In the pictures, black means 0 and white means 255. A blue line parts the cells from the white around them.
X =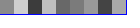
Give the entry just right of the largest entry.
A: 60
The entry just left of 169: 68

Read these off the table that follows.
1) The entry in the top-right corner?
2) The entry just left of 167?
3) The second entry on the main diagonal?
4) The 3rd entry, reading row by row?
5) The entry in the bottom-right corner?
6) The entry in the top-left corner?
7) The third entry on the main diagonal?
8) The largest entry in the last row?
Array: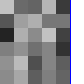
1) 58
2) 139
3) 159
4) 100
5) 100
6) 194
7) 139
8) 167

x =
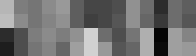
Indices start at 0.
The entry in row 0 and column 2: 117
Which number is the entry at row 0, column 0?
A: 182
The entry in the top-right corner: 94
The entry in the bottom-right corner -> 153
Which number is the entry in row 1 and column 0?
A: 189
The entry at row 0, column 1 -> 125
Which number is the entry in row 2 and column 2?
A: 125
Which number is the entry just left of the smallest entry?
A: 175
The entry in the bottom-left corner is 30
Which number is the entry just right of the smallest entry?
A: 159
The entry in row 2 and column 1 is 78
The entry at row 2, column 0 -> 44

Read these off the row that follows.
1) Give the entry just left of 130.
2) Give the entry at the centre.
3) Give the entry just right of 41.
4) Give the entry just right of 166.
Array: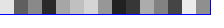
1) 172
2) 151
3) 166
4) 192

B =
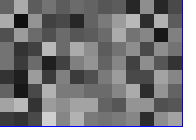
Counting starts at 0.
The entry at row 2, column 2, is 107
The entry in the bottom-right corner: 163
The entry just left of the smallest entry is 171
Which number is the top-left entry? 99
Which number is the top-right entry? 73
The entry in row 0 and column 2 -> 92
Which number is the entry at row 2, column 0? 80
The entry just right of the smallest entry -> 148
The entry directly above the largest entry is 156
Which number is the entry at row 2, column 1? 156
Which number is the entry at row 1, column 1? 15
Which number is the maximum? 208
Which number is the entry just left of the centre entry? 128
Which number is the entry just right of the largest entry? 134
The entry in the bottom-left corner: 59
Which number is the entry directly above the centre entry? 142
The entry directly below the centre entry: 80
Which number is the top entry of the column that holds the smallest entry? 171

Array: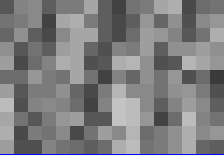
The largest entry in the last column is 174
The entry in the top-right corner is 115
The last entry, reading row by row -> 94
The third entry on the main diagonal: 94
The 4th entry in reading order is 94
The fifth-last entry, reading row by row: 123
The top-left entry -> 87
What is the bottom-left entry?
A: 158
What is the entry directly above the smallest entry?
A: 150
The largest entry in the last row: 188
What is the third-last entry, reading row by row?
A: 174
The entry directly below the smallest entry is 80
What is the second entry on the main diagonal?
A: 123
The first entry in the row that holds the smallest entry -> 108
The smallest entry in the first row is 66
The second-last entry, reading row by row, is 102
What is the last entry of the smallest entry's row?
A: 58

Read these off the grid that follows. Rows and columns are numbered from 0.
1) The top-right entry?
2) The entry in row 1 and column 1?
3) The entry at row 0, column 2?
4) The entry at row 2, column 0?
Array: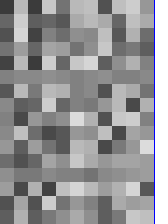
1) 151
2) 205
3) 59
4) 81
